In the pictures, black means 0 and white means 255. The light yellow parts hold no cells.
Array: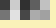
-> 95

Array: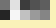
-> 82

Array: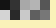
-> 180

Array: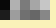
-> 166

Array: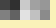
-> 161

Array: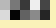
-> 238
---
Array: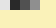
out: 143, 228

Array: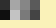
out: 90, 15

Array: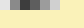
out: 208, 229

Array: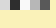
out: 89, 217

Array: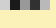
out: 185, 208

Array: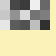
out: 104, 230
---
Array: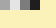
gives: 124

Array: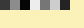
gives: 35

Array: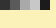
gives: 50

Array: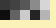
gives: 36

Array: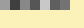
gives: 86

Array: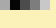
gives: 76
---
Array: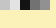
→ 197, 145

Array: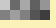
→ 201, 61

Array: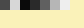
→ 73, 238

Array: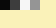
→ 8, 149

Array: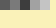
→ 91, 196

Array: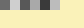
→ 107, 188

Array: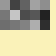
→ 152, 46

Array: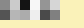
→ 137, 128
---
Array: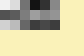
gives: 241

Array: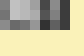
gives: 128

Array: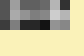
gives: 84

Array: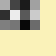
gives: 173

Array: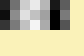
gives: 34

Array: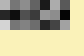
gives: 181

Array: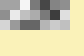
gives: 163
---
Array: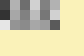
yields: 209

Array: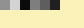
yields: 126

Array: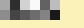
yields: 249

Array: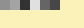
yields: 224

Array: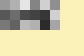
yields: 132

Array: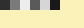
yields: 90
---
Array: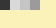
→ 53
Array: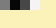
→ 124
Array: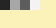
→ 37
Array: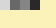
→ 215
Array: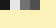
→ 24
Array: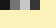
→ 22
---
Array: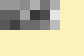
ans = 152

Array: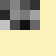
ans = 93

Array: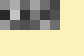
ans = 141

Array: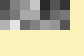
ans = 73

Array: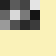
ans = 32

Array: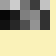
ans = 159

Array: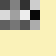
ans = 72
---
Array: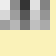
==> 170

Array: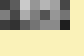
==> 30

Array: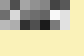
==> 225

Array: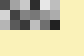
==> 33

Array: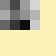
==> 202

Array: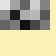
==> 121

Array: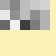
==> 177

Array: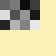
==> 231

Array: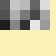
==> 154

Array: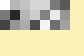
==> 161
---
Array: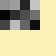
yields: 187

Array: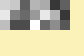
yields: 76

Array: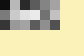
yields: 153

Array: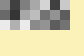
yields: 177

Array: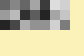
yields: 71

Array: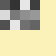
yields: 230

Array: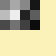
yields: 114

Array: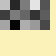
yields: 6

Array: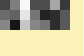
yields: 22

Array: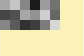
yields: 91
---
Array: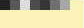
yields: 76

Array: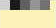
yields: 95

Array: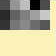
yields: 127

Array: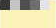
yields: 78

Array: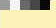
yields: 105

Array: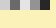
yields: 228

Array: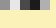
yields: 73

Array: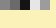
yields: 20

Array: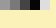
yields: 68
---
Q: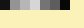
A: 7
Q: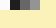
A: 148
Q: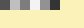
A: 52
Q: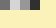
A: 48
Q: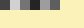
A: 94
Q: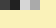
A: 170
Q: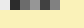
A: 129
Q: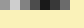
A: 107
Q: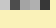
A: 55
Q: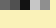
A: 143
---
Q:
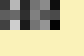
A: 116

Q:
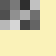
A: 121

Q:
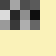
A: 165

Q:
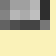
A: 160

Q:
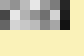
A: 157

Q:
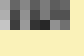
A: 123
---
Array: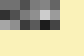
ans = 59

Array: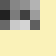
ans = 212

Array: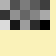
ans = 157

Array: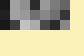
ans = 193

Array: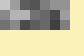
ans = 75

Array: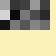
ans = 86

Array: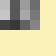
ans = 98
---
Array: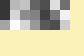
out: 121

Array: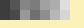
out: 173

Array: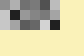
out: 122

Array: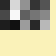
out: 117

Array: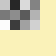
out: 91

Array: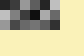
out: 170

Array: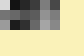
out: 146

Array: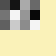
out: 150

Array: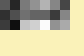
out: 59

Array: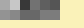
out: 95
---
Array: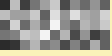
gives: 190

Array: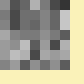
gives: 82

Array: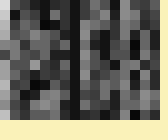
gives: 80

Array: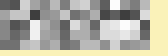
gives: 83

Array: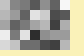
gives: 134
